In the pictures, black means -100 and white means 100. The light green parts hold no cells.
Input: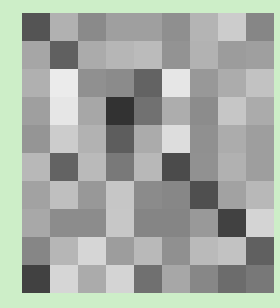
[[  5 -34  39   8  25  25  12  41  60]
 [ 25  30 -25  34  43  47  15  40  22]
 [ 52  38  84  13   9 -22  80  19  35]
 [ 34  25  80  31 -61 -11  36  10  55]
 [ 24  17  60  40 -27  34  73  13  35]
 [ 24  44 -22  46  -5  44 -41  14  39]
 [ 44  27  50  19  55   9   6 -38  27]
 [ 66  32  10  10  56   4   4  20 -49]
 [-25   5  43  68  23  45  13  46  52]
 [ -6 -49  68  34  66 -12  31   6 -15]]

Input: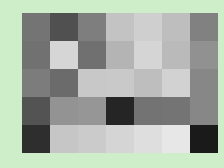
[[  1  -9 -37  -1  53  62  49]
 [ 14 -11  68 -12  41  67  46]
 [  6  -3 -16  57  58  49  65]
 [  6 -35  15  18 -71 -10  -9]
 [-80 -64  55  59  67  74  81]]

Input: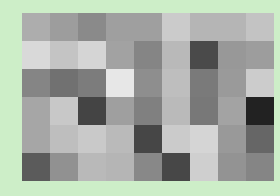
[[ 53  36  23   8  25  25  59  42  42]
 [ 23  70  54  67  27   4  45 -42  19]
 [ 60   4 -11  -3  81  11  49  -4  21]
 [-73  30  57 -47  25   0  46  -6  28]
 [-20  30  49  58  46 -45  59  67  20]
 [  4 -29  14  45  42   7 -44  62  15]]

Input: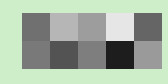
[[-21 -12  43  23  80]
 [ 21  -5 -35  -1 -77]]

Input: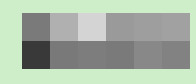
[[ 26  -4  38  66  21  24]
 [  2 -55  -5  -2  -4   7]]

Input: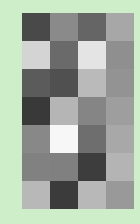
[[ 31 -43   8 -21]
 [ 12  66 -17  79]
 [ 15 -29 -37  46]
 [ 24 -55  42   4]
 [ 32   7  94 -14]
 [ 41   1   0 -52]
 [ 20  44 -54  44]]

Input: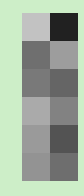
[[-74  52]
 [ 23 -13]
 [-21  -5]
 [  2  33]
 [-35  21]
 [-14  15]]

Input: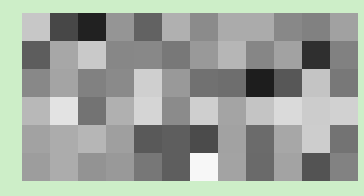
[[ 26  56 -44 -74  17 -23  38   9  34  34   7   1]
 [  1 -27  31  58   6   7  -6  20  43   5  27 -63]
 [ -6   7  29   1   8  62  20 -11 -14 -77 -32  54]
 [ 64  44  78 -10  38  67   9  62  29  54  71  60]
 [-10  27  35  43  25 -30 -26 -41  27 -16  31  61]
 [  2  23  35  15  20  -7 -26  94  28 -17  28 -35]]

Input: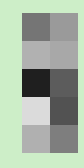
[[ 21  -8]
 [ 32  39]
 [-28 -76]
 [-36  72]
 [ -1  38]]
